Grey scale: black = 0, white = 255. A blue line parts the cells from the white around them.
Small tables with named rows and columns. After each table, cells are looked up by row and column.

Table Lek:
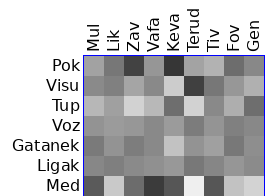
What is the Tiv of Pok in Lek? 178
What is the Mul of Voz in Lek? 147
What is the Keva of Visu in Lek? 204
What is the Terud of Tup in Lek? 210
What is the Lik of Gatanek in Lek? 147
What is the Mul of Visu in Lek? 138
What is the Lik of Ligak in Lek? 127
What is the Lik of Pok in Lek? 119
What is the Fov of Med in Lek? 194
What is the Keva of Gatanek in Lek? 194
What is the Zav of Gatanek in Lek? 125
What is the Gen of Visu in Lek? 176
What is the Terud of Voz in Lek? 124

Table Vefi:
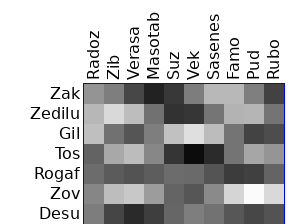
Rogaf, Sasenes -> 84
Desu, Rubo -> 83
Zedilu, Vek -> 54
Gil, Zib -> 113
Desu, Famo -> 87
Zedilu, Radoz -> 183

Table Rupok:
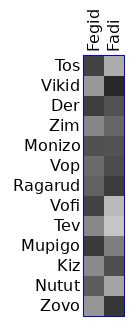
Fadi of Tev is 197
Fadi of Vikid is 40
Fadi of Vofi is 186
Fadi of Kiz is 78
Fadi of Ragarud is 60
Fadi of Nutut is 164
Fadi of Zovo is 55
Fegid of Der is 62
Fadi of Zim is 102
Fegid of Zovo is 150
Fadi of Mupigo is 127
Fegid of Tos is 67
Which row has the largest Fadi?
Tev

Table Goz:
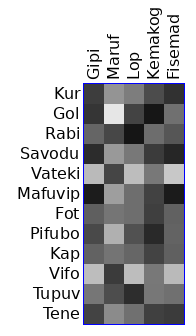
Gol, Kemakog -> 22
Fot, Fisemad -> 97
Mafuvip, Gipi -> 28
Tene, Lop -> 112
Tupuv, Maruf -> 77
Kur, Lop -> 125
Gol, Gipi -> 53
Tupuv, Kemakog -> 119
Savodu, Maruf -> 153
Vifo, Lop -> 189
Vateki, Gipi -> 186
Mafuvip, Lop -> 110
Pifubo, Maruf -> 176
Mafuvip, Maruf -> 158
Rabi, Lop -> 21
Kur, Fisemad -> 49
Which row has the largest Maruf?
Gol

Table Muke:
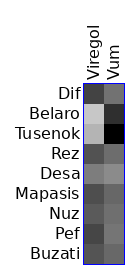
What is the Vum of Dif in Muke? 114
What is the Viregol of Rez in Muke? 82
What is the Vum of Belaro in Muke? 47
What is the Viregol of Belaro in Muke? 199
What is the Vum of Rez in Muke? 109
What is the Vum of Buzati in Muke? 104
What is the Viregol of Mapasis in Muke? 78
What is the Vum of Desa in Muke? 139
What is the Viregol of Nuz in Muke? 90
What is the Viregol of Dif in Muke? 67
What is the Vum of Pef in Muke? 117
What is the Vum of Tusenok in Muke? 0
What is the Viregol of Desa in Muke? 125
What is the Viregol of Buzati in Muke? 84
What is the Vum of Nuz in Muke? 111
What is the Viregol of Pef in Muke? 70
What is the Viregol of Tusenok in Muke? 180
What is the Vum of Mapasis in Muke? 103

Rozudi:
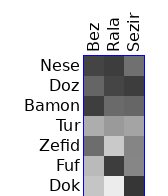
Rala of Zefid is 201
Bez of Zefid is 109
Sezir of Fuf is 134
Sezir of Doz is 61
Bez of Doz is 101
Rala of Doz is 69
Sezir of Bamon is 102
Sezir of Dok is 54
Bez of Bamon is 62
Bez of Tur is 173
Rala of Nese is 61
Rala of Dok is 236
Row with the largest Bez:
Dok

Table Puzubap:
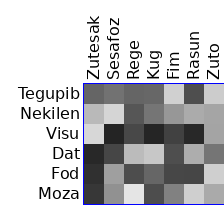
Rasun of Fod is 70
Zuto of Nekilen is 165
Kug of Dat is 199
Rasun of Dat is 173
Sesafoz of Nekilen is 213
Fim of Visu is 65
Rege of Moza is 229
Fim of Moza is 129

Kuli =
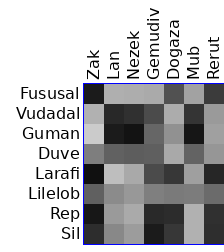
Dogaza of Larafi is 55
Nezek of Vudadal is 48
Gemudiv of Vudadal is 75
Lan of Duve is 97
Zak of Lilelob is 96
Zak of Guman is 203
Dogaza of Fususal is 81
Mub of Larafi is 159
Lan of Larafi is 190
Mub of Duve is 99
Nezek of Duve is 93

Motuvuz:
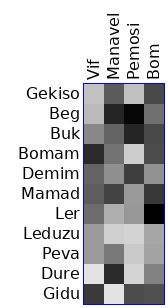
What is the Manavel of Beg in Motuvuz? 37
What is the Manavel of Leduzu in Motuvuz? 207
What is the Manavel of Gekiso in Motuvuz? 91
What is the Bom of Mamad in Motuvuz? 56
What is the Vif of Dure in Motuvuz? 227
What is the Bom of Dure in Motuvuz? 129
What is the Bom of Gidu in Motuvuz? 80
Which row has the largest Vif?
Dure

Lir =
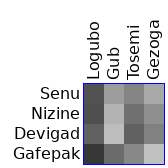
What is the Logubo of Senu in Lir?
82
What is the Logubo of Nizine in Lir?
78
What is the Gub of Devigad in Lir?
189
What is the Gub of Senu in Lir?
156
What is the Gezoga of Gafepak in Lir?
192
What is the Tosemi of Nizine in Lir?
112
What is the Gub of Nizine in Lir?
179
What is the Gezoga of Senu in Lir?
168
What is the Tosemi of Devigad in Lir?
96
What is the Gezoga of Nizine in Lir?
143
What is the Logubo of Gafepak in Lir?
54
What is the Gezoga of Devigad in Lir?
129
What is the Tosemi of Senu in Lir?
132
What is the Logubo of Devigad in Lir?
96

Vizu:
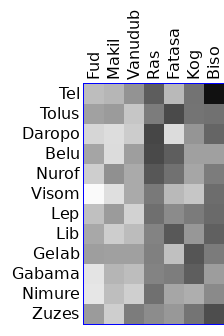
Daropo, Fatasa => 220
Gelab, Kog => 85
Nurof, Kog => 166
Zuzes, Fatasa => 152
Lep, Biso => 106
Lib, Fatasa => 88
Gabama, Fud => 228
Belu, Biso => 160
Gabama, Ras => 131

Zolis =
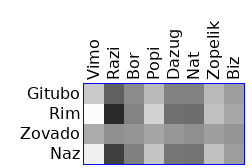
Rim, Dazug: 112
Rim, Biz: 167
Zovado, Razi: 143
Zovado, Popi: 165
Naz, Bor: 128
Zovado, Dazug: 150
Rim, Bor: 131
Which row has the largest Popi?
Rim

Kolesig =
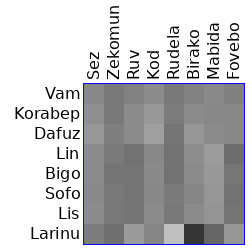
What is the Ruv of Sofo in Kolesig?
116
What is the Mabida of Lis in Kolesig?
148
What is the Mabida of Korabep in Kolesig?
136
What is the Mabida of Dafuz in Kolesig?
139
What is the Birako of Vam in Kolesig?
130
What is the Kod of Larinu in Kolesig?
133

